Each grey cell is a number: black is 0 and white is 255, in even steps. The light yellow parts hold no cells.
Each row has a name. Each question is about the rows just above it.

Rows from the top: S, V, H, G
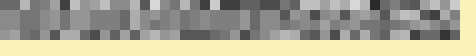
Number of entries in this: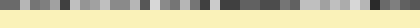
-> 42
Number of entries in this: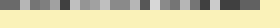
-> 26
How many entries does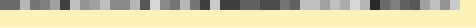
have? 46
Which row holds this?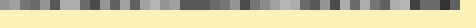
G
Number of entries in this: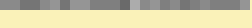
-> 25
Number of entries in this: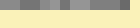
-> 13
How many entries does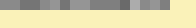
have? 17

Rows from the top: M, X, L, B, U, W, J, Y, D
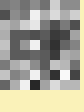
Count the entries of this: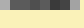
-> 8
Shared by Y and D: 240
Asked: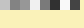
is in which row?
Y
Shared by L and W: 163
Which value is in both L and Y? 122

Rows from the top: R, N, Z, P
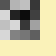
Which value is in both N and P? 215
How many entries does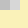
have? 2
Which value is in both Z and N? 215
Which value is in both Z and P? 215
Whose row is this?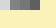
P

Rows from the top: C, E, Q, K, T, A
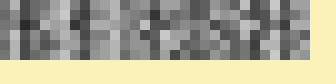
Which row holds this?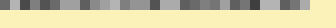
T
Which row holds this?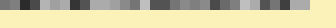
Q
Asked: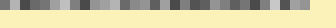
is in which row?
A

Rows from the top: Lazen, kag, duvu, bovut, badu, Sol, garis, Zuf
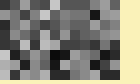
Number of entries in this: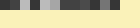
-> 12
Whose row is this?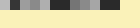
Zuf
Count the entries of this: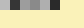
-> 6
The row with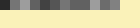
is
duvu
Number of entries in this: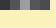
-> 5
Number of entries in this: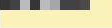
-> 9

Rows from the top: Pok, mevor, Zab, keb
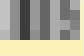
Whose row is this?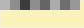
keb
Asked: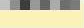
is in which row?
mevor
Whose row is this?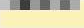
Pok
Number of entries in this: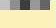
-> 5
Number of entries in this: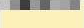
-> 8

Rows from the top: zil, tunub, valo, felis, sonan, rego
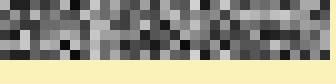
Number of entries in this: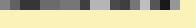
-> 18
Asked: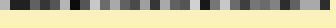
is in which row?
zil
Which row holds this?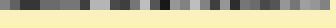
valo
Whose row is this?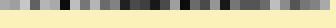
sonan

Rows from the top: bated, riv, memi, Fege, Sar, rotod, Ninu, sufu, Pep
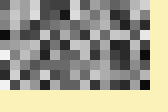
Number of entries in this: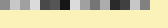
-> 15
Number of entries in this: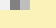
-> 3

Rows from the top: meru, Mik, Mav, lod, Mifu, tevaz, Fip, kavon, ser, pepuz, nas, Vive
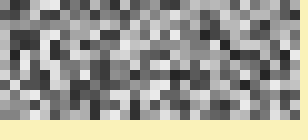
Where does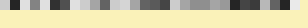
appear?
tevaz
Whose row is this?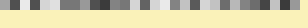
Fip
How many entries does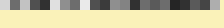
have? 22

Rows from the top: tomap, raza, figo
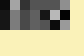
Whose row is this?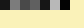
raza

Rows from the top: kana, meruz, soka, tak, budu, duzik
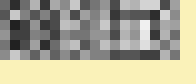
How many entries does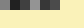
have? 6
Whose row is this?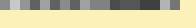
duzik
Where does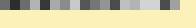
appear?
kana

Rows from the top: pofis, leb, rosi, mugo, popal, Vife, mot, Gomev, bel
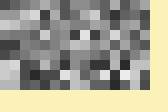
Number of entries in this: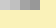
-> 4
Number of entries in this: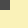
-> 1
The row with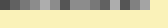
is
pofis
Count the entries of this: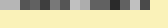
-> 15

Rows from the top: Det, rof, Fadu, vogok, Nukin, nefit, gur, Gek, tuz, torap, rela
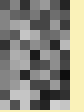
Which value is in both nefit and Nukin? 142
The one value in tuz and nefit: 58
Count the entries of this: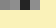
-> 4

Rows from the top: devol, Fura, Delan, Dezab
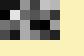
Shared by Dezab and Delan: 171
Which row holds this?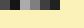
Dezab
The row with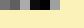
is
Delan

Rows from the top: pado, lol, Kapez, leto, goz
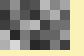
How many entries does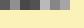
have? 7
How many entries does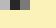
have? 3
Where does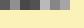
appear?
pado
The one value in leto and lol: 122
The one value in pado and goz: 134
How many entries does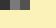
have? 3

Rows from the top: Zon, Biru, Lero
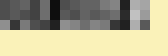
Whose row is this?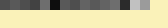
Biru
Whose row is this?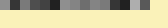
Lero

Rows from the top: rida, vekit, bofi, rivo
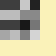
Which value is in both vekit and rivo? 188
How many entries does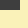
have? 2

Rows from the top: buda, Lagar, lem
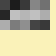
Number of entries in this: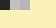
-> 3
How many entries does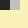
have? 2
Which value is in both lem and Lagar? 173
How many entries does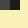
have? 2

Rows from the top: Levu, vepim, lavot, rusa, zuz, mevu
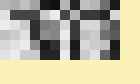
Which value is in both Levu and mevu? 36
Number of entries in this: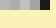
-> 5
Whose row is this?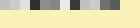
rusa
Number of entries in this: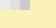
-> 3
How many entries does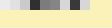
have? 9

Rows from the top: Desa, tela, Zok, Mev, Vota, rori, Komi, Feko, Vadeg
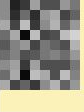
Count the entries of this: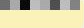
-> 8
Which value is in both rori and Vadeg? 151
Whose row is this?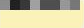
Desa
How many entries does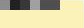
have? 6
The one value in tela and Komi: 140
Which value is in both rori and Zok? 151

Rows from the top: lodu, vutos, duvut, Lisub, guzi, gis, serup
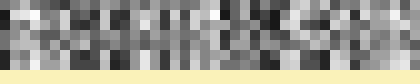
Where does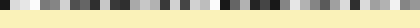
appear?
vutos
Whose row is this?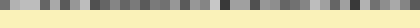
guzi
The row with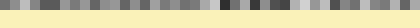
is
Lisub
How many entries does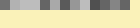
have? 13
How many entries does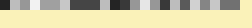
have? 24
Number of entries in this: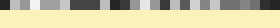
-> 28

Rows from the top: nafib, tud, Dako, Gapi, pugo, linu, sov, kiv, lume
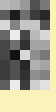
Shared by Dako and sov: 81
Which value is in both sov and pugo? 165
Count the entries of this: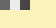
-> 3
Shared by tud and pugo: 111
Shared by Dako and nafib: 81

